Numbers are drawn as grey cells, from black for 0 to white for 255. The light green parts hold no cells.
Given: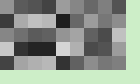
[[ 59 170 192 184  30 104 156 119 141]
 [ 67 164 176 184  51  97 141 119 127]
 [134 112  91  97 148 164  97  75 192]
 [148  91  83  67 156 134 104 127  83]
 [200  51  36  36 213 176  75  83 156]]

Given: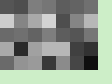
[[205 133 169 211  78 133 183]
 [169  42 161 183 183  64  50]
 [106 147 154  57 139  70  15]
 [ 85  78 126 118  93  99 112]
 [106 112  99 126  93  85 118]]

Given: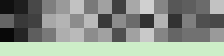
[[  8  37  94 121 174 186 140 161  79 161 201 133 101 113 113 154]
 [ 16  30  72 127 154 194 121 161  64 168 208 133  87  94 107 194]
 [101  57  64 168 180 140 186  57 140 107  50 180  50 127  79  72]]

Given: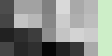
[[ 69 196 183 135 204 175 189]
 [ 77 162 162 128 217 169 183]
 [ 33  47  61 143 196 211 204]
 [ 69  39  47   7  33  55 169]]

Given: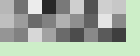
[[183 114 236  40 121 207  82 207 199]
 [149 129 215 162 106  76 137  90  62]
 [191 156 106 129 177 143  98 228 137]]

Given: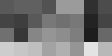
[[205 198 191 163 176 149 227 184]
 [112  55 134 149 141 126  29 104]
 [ 89  96  96  82 155 155  48  76]
 [ 68  62  89 120 112 120  35  68]]

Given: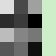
[[222  73 160]
 [188 133 119]
 [ 86 107  15]
 [ 44  59   0]]
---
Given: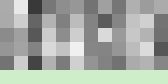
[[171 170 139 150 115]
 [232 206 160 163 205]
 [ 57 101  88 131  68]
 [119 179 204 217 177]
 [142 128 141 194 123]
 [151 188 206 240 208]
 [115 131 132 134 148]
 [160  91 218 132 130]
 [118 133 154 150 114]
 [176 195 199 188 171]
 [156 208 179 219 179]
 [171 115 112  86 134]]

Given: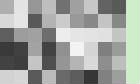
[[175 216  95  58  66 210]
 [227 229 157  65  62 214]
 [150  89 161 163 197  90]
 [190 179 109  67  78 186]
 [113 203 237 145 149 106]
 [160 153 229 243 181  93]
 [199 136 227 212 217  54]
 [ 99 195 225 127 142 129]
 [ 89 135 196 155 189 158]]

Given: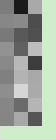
[[124 135 121 146 137 128 142 134 133]
 [ 26 138  89  96 184 179 214 107 168]
 [168  77  80 189  60 168 170 181  85]]

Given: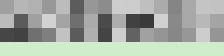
[[160 187  70]
 [182  91  66]
 [177 160 112]
 [152 210 127]
 [188 164 194]
 [ 92 111  91]
 [151 171 175]
 [140  74  68]
 [205 173 206]
 [204  65  98]
 [191  58 161]
 [171 209 149]
 [133 137 135]
 [169 168 151]
 [196 184 204]
 [194 164 149]]

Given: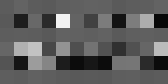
[[ 92  89  93 102  84  94]
 [ 99  29  94 177  21  92]
 [ 92 104  93 194 156  97]
 [ 90  42  89  72 133  94]
 [ 95 242  98 147  28  91]
 [ 96  99  97  79  12  89]
 [ 98  65  95 115  23  90]
 [ 97 124  98  82  12  89]
 [ 90  19  90  48 117  94]
 [ 93 125  95  81 118  95]
 [ 94 173  96 102  42  90]
 [ 99   8  94 187  11  92]]

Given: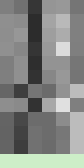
[[127 143 142 144 126 127 102 142 100  99 100]
 [113 140 151 135 143 144  62 138  72  66  61]
 [ 54  44  44  53  46  50 117  50 108 113 113]
 [149 164 158 153 147 135 107 168 108 108 107]
 [152 185 172 220 147 152 146 224 140 119 122]
 [117 128 128 127 118 117 188 127 188 188 187]]

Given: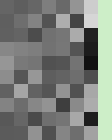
[[101  95  96 135 150 141  97 131  88  91]
 [ 94 110 100 130 121  86 166 109 102  92]
 [102 131  76 126 117 151  98 135  74 146]
 [126  83 113 114  81  94  85 147 111  80]
 [105 174 118 119  84  99 147  62 117 133]
 [148  68 171  84 115 110  81 138 168 110]
 [205 214  33  28  17  78 167 172  29 162]]

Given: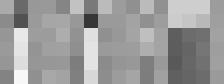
[[170 139 150 154 150 131]
 [105  82 232 228 221 247]
 [152 154 157 148 150 144]
 [153 166 156 160 151 168]
 [133 167 173 161 152 163]
 [194 152 146 143 125 128]
 [121  55 223 227 227 215]
 [187 154 144 154 139 141]
 [156 154 152 156 149 156]
 [144 163 164 157 152 165]
 [187 144 191 174 126 125]
 [145 157 163 164 153 161]
 [206 204  94  93  89  96]
 [206 197 108 101 103 101]
 [206 184 112 118 113 108]
 [156 159 162 158 160 154]]
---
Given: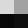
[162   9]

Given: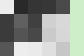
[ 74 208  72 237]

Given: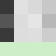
[200 229 221]

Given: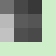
[ 56  91 194]

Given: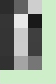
[206 232  52]

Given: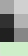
[208  49]

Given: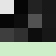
[24 82 48]
